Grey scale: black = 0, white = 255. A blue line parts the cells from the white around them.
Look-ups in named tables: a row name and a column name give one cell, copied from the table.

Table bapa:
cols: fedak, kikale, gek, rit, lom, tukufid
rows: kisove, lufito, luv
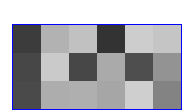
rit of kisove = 51
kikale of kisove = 178
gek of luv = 175
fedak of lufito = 71
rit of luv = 166
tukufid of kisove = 197
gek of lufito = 71
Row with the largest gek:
kisove

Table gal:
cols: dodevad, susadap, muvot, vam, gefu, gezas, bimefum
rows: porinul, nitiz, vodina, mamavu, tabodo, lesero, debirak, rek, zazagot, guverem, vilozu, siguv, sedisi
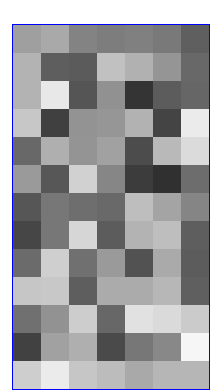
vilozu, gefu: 225
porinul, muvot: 131
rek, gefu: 179
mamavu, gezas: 68
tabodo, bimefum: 219
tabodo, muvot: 148
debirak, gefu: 190

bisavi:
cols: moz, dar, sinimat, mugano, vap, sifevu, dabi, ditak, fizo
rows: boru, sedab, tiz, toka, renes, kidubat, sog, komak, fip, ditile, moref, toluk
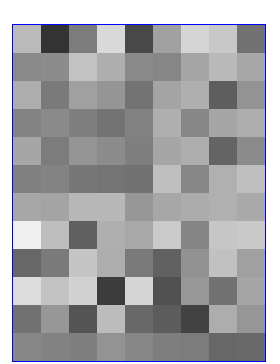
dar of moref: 151
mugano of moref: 188
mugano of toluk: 147
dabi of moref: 66
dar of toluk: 130
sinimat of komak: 96
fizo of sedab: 167
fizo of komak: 201
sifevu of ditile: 81
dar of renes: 124
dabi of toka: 135
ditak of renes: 100
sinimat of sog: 183
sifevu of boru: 161
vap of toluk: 135
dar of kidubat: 131
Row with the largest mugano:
boru

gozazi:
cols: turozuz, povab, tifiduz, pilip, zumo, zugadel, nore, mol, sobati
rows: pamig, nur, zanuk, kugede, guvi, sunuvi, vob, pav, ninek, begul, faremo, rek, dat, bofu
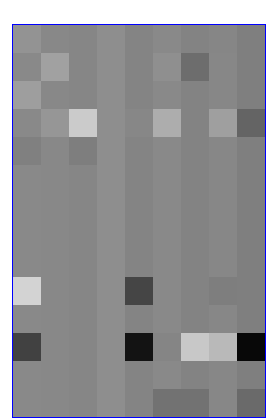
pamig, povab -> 136
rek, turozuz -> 65
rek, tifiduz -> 134
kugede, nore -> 131
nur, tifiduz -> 134
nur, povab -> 161
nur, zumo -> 132
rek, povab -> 136
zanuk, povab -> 136
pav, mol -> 135
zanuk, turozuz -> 158
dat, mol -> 135
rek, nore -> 200
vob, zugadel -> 137
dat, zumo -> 132
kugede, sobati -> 100
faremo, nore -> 131

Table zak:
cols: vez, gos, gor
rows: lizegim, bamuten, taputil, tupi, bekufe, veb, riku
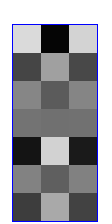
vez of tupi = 115
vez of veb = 130
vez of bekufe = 20
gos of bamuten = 160
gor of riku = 66
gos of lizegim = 5
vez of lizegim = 218
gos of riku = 169
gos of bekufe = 210
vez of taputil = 134
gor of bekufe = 26
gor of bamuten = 72
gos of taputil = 91
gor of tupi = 113
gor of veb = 129
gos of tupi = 112
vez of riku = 61
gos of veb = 95
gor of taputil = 133

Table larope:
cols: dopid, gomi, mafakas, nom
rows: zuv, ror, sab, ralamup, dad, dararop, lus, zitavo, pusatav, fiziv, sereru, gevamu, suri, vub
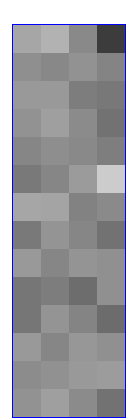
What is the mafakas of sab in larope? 125
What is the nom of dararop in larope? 204
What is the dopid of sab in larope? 153
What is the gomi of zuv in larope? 178
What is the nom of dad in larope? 126
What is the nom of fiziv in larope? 144
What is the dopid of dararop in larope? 121
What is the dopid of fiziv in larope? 118
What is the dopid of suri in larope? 140
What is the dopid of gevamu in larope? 153
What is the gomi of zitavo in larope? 148
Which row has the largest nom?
dararop

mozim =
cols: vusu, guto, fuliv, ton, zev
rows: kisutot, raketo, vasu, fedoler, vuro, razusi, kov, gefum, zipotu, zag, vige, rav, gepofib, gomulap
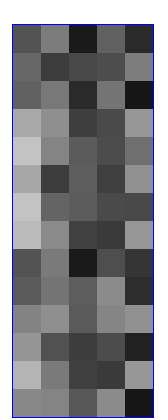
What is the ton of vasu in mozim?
116
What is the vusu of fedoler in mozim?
169
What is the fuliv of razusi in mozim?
93
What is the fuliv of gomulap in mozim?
87
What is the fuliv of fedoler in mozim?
62
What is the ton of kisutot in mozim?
97
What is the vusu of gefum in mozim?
186

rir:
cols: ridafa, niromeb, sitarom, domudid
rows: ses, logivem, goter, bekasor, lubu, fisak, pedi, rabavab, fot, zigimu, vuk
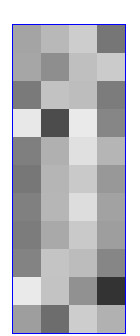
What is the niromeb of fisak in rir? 181
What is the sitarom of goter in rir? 189
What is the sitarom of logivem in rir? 191
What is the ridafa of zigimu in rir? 234
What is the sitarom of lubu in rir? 224
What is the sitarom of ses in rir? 205
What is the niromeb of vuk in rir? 109
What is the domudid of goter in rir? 124
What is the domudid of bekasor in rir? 134
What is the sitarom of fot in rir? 188
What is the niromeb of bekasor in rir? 76
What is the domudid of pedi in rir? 162
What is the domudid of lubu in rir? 181
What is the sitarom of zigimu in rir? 145
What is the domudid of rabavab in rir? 158
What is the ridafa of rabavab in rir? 124

